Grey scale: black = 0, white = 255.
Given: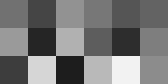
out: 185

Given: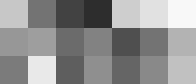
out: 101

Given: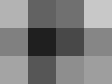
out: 86

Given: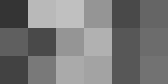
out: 163

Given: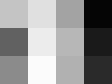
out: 251

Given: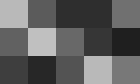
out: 83

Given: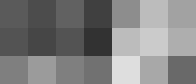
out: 222

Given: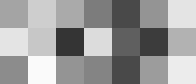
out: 73

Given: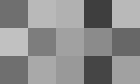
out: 153
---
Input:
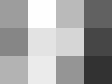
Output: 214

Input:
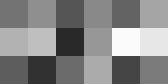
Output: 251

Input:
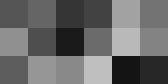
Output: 185

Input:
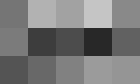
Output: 40

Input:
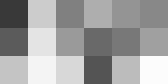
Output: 120

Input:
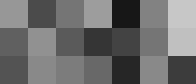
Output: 117

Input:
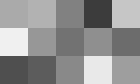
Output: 143

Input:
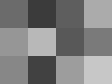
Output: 88

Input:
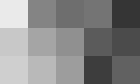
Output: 91

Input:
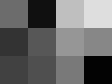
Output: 150
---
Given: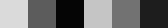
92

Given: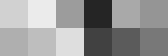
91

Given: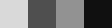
146

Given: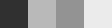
185

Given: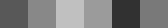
121

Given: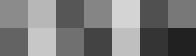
67

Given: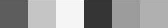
156

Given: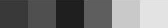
79
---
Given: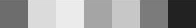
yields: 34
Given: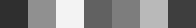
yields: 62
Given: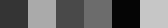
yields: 198
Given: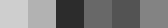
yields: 131
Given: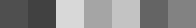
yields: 130
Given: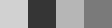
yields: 122
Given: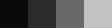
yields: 194
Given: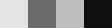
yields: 16
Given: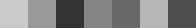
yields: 78
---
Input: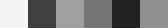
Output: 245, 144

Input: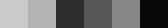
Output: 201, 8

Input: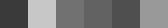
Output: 58, 153

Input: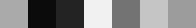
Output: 170, 156

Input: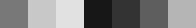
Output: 120, 181

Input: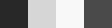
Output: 40, 74

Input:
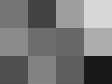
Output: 117, 24

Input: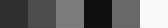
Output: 48, 249
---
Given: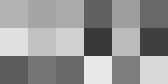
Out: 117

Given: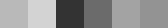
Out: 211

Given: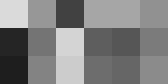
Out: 131

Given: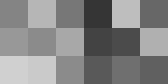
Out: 202

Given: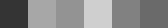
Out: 167

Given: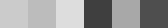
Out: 188

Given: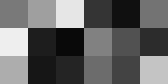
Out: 22

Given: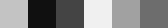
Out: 16
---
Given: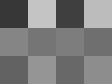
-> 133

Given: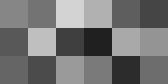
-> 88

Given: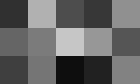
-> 101

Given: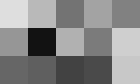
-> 150

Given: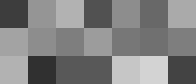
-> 163

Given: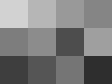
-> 125

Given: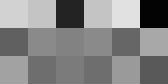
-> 96

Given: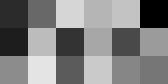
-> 29
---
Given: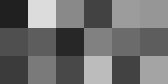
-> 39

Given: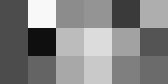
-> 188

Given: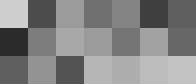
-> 168

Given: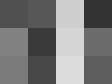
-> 214

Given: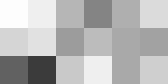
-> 156

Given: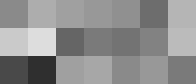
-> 101

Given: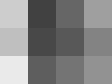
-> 88
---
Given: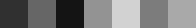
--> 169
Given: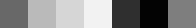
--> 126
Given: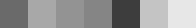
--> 231
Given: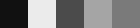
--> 122
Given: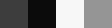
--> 149
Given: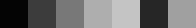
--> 160
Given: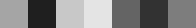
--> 125
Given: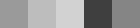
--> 133
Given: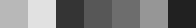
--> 33
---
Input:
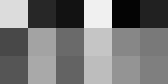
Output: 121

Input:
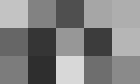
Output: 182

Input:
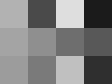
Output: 88

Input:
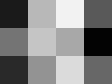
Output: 3

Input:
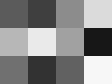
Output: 23

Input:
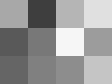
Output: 156

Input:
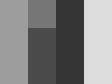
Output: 220
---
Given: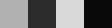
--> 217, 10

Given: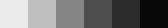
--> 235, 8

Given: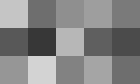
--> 211, 55

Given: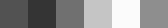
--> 251, 52

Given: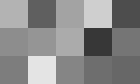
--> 228, 55

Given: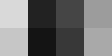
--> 217, 20

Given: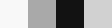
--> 248, 18

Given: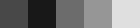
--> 223, 24

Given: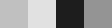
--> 225, 29

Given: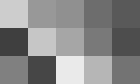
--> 234, 63
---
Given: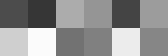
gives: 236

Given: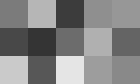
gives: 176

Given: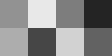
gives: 210

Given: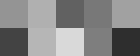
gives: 126

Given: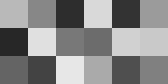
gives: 209

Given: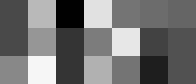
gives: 66

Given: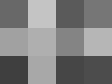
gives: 132

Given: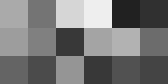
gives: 178
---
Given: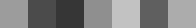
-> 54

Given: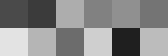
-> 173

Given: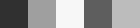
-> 247

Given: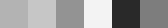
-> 147

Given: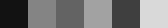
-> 99

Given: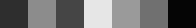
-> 69

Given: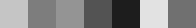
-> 148
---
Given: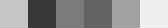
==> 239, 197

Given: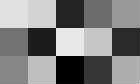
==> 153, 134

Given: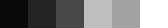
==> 255, 8

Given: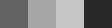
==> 40, 98

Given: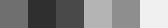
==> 240, 111

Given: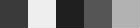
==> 178, 58
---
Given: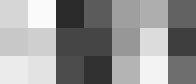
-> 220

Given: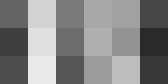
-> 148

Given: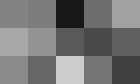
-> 73

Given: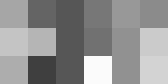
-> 145

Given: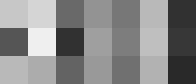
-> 191

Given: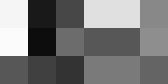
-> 87

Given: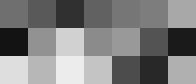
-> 83

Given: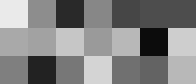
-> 12

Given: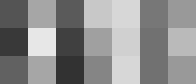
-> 113

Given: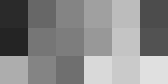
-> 196
